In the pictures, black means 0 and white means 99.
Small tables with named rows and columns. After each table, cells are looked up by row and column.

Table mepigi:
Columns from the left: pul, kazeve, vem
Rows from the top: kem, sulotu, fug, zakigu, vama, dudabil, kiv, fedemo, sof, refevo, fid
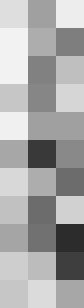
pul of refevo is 80
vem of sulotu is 49
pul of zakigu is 77
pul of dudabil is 65
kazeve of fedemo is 42
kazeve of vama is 62
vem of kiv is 42
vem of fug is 74
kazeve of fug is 50
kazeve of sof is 44
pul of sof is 64
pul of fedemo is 75
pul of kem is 86
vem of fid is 65
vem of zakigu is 83
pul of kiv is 84
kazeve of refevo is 73
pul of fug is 94
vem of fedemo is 81
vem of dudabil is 53
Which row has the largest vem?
kem

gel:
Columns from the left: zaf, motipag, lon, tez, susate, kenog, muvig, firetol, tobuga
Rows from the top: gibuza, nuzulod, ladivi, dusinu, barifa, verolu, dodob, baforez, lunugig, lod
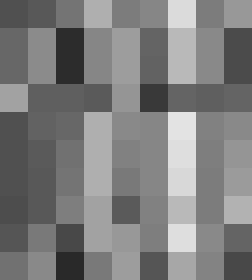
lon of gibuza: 45
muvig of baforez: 72
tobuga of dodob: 60
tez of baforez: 63
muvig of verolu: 86
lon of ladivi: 17
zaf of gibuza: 31
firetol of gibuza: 48

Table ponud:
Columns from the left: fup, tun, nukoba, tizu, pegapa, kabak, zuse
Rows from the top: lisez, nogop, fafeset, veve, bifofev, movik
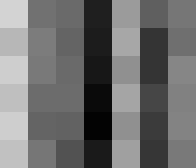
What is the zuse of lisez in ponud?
46
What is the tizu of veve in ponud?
4
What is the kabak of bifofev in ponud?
23
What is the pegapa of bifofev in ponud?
56
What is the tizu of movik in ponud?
10
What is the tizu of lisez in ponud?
12
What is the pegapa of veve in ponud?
64
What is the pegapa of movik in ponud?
62
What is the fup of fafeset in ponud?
80
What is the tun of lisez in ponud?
44
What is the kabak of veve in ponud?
27
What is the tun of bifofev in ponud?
39
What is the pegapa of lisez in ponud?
60
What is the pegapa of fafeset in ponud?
56
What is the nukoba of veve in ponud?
42
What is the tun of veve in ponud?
42
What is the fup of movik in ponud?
75
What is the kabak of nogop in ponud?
20

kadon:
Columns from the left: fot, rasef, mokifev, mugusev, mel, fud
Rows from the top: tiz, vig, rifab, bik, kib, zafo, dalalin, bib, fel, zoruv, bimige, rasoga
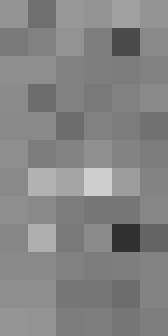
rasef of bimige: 55
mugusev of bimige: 46
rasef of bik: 42
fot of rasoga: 58
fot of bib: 55
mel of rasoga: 46
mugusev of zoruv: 48
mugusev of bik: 47
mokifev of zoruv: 50
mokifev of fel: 47
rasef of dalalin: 69
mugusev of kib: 50
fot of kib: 53
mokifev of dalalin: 64
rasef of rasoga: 57
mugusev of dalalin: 80
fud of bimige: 51
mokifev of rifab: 50
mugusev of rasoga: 49

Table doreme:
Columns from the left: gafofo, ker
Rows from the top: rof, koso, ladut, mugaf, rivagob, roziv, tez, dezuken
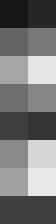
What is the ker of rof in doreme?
15
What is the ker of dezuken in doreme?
25
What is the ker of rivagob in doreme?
20
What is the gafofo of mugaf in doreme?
43
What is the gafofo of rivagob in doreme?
25
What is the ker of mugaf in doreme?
52
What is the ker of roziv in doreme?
83
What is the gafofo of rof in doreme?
9
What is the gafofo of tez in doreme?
63
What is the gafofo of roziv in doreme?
53
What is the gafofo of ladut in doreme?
64

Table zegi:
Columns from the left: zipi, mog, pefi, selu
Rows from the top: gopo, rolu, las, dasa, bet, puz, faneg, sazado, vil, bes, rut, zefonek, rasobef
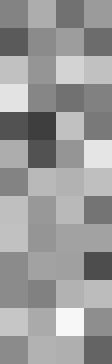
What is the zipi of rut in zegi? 54
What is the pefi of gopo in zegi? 44
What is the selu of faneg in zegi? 74
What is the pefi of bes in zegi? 62
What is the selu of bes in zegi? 30
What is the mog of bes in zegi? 63
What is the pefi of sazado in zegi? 72

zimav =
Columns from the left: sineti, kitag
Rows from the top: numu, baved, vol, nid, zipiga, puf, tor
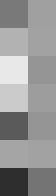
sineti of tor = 18
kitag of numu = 62
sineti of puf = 64
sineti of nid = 79
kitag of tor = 45
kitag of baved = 63
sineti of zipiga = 35
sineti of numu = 47
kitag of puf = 63
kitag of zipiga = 58
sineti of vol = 90
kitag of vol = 58
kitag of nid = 61

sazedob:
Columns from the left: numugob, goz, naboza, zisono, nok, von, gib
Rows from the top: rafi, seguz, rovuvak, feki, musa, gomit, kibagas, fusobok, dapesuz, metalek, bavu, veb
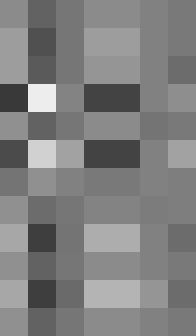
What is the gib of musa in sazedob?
47
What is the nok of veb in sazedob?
54
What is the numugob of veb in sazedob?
56
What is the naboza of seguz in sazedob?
46
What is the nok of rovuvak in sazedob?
58
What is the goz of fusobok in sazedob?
42
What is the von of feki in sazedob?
50
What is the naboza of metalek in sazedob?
46
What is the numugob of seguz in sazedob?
61
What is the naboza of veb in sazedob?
46
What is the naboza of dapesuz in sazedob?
45
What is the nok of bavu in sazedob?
70
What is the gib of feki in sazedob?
55
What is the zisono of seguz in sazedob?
61
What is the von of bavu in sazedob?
58
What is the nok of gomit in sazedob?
26
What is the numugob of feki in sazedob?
22
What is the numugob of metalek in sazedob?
56
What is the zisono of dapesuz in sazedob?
67
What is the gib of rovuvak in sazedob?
42

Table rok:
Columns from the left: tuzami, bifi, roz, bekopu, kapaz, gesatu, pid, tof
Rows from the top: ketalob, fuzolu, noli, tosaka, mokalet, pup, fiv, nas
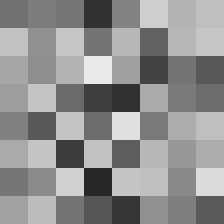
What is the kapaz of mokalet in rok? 87
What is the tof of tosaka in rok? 42
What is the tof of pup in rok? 67
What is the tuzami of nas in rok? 63
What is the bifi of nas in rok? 73
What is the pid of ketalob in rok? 70

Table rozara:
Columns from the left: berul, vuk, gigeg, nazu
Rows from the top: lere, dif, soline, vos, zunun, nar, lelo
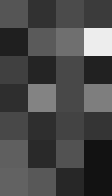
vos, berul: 18
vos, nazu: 49
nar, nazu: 7
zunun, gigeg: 26
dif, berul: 12
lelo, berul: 38
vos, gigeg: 28
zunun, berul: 28
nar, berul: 37
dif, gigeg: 43
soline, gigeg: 28
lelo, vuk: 34
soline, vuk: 14
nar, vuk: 16
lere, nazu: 23
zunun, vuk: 18
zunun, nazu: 20
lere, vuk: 19
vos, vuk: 51
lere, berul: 33

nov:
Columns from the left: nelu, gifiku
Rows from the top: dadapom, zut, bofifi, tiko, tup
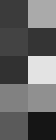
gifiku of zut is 20
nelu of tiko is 50
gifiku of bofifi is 88
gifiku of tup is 8
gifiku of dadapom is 66
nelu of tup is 35
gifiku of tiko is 56

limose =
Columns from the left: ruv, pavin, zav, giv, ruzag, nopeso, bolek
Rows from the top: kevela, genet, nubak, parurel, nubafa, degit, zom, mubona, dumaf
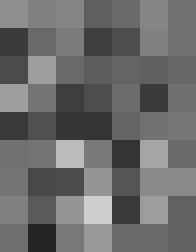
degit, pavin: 45
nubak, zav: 41
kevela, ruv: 56
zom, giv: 58
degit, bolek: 41
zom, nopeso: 53
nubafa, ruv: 22

